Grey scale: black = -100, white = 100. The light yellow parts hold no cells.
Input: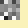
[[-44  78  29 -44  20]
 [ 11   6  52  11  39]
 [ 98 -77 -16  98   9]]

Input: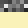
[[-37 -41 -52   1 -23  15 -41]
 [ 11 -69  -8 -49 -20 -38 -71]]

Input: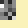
[[-61   0 -71  10]
 [ 26  13 -41 -17]
 [  9   9 -74  70]]

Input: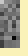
[[ 56   8   6  -9 -18]
 [ -4 -22  16 -20   9]
 [  5  13 -27  17 -33]
 [-20 -23  12 -52  11]
 [-47  -9 -13 -13  -5]
 [-50 -13 -16 -10  -4]]

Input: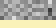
[[ 10  46  16  42  43  14  10  46   5  -5  16  10  71  10]
 [ 20  44   2  34  45   7  22  48  -1   5   3  21 -53  20]
 [-21  30  23  73  29  24 -18  33  12   8  23 -17  17 -24]]

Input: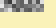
[[ 63 -23 -53  50 -12 -25  67 -29  38 -33  73]
 [ 10  42  73   1 -32  32 -23 -31  26  -4  13]]

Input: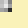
[[ 46  66   1]
 [ 28  16 -67]]

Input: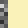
[[-29 -20]
 [-38  22]
 [-22 -24]
 [  2 -33]]
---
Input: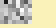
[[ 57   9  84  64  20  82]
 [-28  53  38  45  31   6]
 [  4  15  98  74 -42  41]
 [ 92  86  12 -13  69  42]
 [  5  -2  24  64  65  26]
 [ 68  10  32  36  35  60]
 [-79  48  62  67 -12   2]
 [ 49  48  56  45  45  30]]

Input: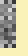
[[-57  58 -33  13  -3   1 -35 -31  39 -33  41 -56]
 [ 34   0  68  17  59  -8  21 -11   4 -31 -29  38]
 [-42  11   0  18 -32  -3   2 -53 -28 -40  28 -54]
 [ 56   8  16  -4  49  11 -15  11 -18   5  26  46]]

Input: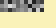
[[-48  46 -64]
 [-25  10  58]
 [-74  10 -66]
 [ 40 -79  46]
 [-57   0   2]
 [ 27   7  18]
 [-21 -19   3]
 [  1  47 -16]
 [-70  72 -62]
 [ 25  31  -3]
 [-46  11 -17]]

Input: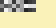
[[-45  77 -43]
 [-55  76 -55]
 [-72  93 -71]
 [ 21  28  19]
 [ 51 -29  52]
 [-55  50 -52]
 [ 53 -13  52]
 [ 89 -31  88]
 [-44   9 -43]]

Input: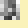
[[ 97  76  58  28   4]
 [-10 -37 -14 -49  77]
 [-18 -17  57 -21 -59]
 [ 19  22  11  14 -44]
 [ 55  76  61   8  71]]

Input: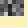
[[-20 -55  -2 -23]
 [-26  -8 -21   2]
 [-54  -2  21 -37]
 [ 28 -76 -64 -70]
 [-31 -30 -16  53]
 [  5 -32 -47 -20]]

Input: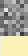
[[-10  37  36  10   0  10  12  54 -11]
 [ 36 -37  20   0 -41  21 -31  15 -53]
 [-23  26   7  41  23 -10  30 -14  57]
 [ 53  15  32  -7  -1  37 -23   4 -12]
 [ 27  19  -5  45 -24  24  15   8   8]
 [ 29   4  81 -44 -24  54 -23 -11 -37]
 [ -8 -28   2  35 -17  -9 -21  41  -3]]
